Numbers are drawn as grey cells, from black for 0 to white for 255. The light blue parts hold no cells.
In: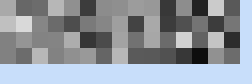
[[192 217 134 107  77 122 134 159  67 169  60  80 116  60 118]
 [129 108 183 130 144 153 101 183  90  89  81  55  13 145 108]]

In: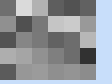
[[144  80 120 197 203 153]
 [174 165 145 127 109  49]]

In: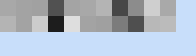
[[180 163 204  29 222 163 160 124  79 184 187]]

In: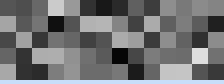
[[165  88 117  16  83 178 181 132  65 171  95 125  92  32]
 [101  51 173 174 145 112  90   6  71 124 110 108 222 113]]

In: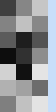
[[131 193 135]
 [ 13  49 141]
 [177 161 108]]

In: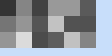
[[117 149  85 194  82  81]]

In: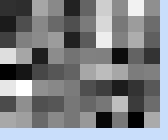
[[ 27  78 136 105  79 123 216 120 156 108]
 [222 166  30 140 115 129 128  12  99  51]
 [231 255 144 136 123  79  62  28  51  88]
 [168 159 105 137 119 152   7 120   1 170]]
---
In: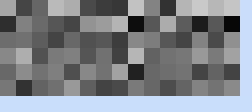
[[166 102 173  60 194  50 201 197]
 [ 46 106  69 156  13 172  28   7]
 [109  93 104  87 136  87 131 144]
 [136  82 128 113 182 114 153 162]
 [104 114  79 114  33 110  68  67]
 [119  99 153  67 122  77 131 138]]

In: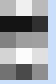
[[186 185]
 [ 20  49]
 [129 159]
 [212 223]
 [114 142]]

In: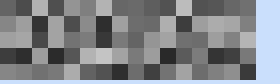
[[101 176 147 178 105  82  82 103]
 [134  52  76  45 109 175 157 166]
 [159  73 116  55 101 162 109 131]
 [ 61 156  86 197 122  40 124  65]
 [135 113 171  81 109 115 109 142]]

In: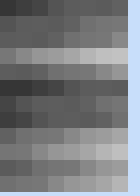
[[ 54  69  92  91]
 [ 84  93  97 117]
 [ 92  91 112 119]
 [119 150 166 191]
 [ 93  97 117 136]
 [ 54  62  84  93]
 [ 69  92  91 112]
 [ 62  84  93  97]
 [ 97 117 136 156]
 [117 136 156 181]
 [ 91 112 119 150]
 [112 119 150 166]]

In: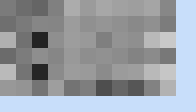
[[123 101 172 167 158 135]
 [111 134 156 149 137 124]
 [176  35 157 127 143 201]
 [107 142 153 145 131 120]
 [186  38 156 139 158 198]
 [152 116 115  78  86 178]]

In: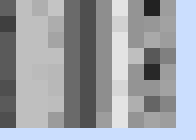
[[ 96 176 106 142 148 158]
 [ 62 190 106 142 148 162]
 [ 89 190 106 142 148 158]
 [ 90 190 106 142 191 127]
 [ 89 187 106 142 148 158]
 [ 78 190 106 142 148 162]
 [ 89 190 106 142 176 133]
 [ 79 190 106 158 148 158]]
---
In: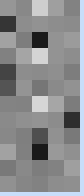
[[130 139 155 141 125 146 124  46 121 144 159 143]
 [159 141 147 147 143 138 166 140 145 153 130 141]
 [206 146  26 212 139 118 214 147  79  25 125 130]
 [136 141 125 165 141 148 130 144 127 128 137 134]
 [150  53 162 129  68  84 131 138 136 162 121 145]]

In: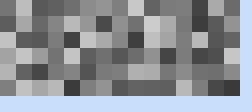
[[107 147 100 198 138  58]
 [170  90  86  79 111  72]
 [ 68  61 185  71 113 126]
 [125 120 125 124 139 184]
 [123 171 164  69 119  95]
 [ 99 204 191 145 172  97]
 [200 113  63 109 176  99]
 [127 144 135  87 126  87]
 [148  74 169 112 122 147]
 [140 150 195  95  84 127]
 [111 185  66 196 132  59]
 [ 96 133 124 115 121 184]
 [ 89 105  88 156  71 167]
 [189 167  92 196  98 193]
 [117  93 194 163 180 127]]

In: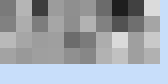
[[219 165 201 177]
 [ 65 111 159 159]
 [ 30  82 218 193]
 [107 129 173 178]
 [150 178 123 135]
 [143 142 108 144]
 [156 166 159 160]
 [ 61 125 157 159]
 [181 173 166 153]
 [122 129 185 163]]

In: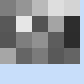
[[212  45  44 100]
 [222 164  93  89]
 [186  83 145 123]
 [149 230 126 101]
 [126  88  85 166]]

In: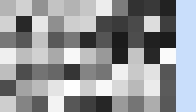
[[ 34  62  28 250  86  91  88]
 [ 57 221  32  39 226 235 173]
 [ 50  74  77 196 201 185 117]
 [124  58  27  30 240 216 154]
 [237  67  85 153 117 248  38]
 [198 211  40 193 132 205  62]
 [179 206 120 248  53 254  87]
 [195 143  88 169 103 228 243]
 [146 230 194 209 115 186  90]
 [209  40  87 189  77 163 132]
 [180 210 120 239 190  77 206]]

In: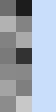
[[ 28 131 170  50 136 127 200]
 [109 178 130 122 137 164 140]]
